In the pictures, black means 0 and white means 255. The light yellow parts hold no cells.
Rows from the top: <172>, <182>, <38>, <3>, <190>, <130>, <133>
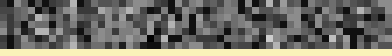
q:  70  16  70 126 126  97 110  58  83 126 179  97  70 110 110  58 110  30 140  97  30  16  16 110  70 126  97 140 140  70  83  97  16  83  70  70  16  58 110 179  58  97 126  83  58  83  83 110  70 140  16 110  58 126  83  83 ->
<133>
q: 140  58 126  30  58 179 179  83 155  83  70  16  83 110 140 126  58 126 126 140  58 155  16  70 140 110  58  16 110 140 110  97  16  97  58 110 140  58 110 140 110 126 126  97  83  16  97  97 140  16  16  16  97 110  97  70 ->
<190>
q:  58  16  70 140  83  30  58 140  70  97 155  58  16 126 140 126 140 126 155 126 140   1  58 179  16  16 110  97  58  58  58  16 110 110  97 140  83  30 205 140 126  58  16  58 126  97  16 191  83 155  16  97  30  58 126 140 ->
<130>
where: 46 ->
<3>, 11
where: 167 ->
<182>, 14

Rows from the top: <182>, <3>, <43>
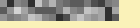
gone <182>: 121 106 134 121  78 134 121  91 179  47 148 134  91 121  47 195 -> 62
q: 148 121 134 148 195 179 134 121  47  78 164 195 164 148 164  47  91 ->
<43>
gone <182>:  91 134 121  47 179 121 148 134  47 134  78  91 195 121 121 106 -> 62
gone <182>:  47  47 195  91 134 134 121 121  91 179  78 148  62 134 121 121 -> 106

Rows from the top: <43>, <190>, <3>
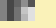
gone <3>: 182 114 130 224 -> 71
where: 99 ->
<43>, 2

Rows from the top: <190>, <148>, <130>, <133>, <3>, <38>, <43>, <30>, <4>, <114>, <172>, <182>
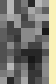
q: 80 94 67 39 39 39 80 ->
<30>
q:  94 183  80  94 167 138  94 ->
<148>
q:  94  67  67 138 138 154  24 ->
<3>
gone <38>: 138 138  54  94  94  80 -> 107

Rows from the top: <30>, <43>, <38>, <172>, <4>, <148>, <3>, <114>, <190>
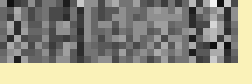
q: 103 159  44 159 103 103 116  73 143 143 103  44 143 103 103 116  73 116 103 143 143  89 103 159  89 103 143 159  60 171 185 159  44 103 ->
<4>
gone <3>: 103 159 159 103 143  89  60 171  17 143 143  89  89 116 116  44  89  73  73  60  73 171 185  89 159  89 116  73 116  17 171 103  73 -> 128

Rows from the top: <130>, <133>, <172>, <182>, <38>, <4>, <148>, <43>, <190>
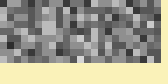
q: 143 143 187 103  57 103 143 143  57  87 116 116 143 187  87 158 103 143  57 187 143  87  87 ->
<43>
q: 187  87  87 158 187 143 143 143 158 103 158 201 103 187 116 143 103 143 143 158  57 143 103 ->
<4>
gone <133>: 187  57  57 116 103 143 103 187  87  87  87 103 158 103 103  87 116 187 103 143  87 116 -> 173
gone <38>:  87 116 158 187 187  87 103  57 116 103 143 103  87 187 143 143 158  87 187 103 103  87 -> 71
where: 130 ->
<148>, 0

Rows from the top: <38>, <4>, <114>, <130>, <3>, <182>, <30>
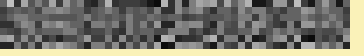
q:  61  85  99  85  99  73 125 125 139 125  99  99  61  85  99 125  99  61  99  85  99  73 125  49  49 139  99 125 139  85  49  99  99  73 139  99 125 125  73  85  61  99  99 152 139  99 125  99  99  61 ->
<4>
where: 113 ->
<114>, 21

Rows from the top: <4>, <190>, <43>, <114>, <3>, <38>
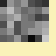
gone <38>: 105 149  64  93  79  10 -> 201
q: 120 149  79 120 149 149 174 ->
<3>
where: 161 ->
<114>, 6
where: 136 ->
<190>, 2
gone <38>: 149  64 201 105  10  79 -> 93

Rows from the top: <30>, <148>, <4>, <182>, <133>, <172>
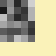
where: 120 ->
<182>, 3
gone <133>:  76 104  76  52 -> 92
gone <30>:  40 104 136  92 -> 207
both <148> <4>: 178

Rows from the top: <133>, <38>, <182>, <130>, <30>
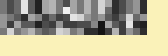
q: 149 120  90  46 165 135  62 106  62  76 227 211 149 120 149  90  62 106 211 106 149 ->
<182>
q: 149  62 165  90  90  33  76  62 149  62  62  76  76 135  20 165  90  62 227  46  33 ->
<130>
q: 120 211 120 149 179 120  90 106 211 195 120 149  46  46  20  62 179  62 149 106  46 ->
<30>

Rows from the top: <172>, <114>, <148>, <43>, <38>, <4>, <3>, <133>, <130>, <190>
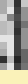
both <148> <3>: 146
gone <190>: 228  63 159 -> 115
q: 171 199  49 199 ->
<172>
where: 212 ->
<148>, 0
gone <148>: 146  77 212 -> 131
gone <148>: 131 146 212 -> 77
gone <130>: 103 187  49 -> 36

